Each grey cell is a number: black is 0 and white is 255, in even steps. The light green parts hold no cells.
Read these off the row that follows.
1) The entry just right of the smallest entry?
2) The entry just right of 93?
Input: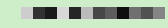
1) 112
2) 15

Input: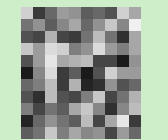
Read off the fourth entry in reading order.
155
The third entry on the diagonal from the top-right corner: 115
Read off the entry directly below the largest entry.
167
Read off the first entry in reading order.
208
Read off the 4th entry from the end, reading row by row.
146
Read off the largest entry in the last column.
240
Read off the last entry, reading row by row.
104
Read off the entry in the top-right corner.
167
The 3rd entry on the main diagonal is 178
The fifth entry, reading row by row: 146
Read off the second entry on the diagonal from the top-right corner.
135
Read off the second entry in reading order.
59
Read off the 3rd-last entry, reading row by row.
70
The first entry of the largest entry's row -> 115
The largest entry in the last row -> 199
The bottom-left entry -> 93

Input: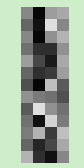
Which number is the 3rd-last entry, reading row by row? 47
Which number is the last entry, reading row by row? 135
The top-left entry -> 135
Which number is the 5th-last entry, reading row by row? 168
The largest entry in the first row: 168
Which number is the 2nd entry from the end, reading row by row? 17
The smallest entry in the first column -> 80
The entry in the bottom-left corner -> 179
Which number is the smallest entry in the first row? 7

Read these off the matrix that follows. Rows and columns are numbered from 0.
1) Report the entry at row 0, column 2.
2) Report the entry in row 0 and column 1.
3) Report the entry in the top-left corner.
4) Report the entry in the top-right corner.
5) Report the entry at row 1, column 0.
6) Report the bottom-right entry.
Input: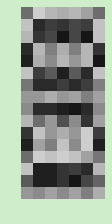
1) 182
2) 206
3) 109
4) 109
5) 194
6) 173

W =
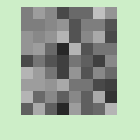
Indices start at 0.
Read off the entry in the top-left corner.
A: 126
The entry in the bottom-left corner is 95
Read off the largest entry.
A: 192
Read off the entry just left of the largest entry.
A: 105
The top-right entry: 148
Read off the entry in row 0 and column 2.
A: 136
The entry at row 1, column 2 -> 136
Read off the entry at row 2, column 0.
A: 148
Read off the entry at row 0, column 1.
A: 157
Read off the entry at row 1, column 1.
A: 126
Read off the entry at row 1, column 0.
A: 126

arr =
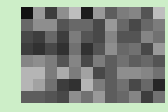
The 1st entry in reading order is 18
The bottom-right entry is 113
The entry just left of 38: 104
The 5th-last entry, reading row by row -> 93
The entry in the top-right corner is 190
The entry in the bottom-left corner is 93
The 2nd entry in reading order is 153
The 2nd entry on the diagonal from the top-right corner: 104
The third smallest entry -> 38
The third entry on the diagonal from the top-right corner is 84
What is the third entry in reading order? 61
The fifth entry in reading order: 190
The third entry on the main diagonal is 104

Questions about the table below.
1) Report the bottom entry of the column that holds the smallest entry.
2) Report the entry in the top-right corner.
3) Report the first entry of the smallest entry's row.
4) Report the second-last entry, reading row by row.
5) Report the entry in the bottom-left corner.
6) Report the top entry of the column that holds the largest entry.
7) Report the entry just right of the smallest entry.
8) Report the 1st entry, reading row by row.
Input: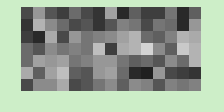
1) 129
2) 95
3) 170
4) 117
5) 73
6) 62
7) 151
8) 73

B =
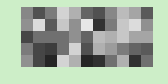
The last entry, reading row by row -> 112
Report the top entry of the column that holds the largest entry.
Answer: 100
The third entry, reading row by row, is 123
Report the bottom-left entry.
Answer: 144
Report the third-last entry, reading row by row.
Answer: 176
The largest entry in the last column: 165
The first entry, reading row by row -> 135
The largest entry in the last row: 211
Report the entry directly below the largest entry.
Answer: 100
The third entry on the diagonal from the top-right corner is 199
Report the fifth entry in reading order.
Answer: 176
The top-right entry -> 90
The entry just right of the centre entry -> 187
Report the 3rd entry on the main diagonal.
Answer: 112
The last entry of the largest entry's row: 144

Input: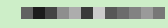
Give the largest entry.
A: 203
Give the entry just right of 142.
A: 173
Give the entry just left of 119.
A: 154
